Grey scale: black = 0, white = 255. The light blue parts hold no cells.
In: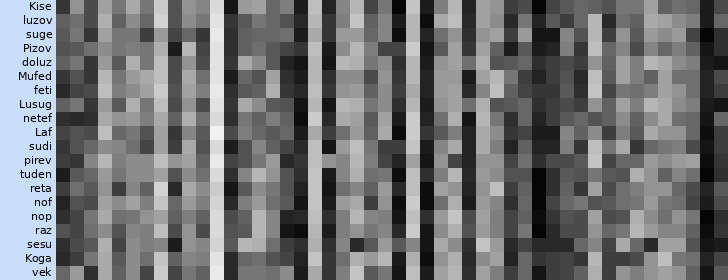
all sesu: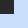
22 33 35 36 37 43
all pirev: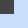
13 24 29 33 40
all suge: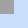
4 32
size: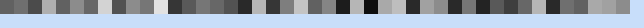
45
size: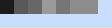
7

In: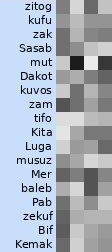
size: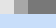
4
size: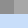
2
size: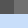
2
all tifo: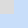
1 2
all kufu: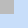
2
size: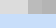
4

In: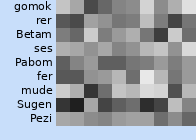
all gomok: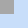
2
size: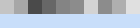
10
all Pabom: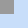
3 8 10
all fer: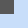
1 2

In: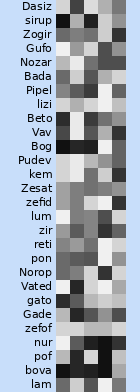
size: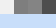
4
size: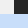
2
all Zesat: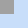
1
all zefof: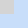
1 2 5
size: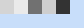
5

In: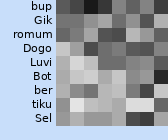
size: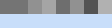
8
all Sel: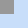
1 3 4
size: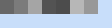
7
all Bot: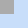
1 4
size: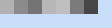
7
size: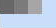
3
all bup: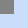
5 7

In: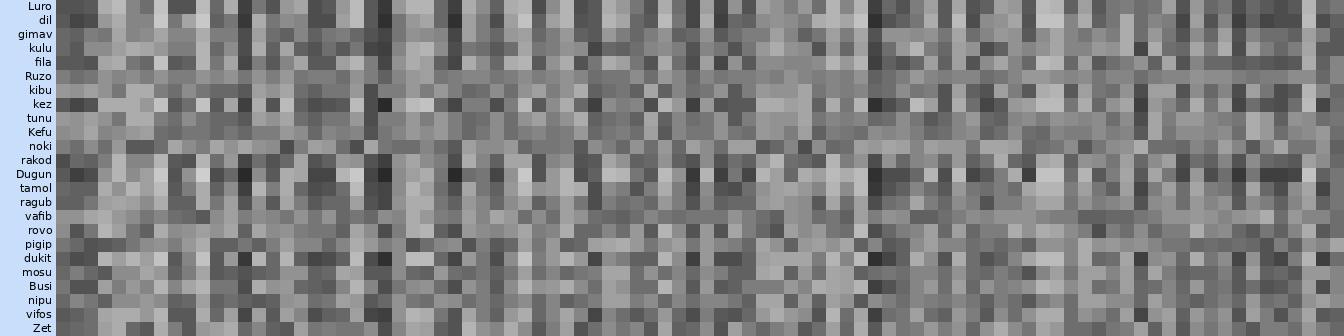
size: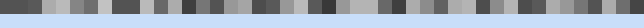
46
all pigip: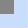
18 19 21 28 48 59 64 65 73 79 91

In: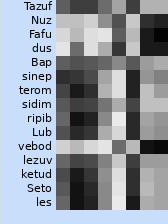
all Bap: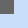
4
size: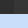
2
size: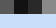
4

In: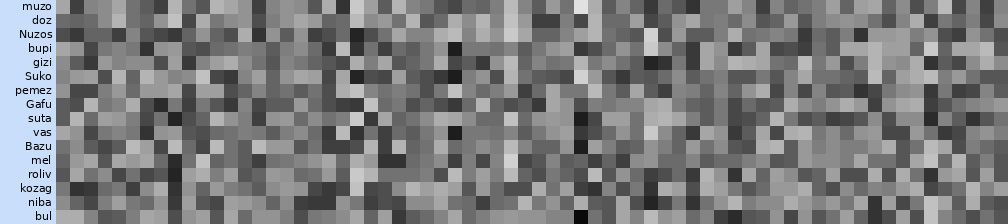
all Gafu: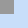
18 58 68
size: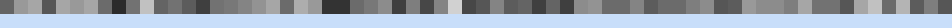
68
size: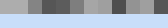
12

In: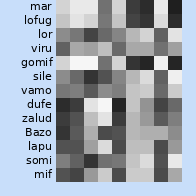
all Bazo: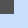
5
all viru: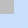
4
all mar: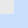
2 3 8
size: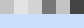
6

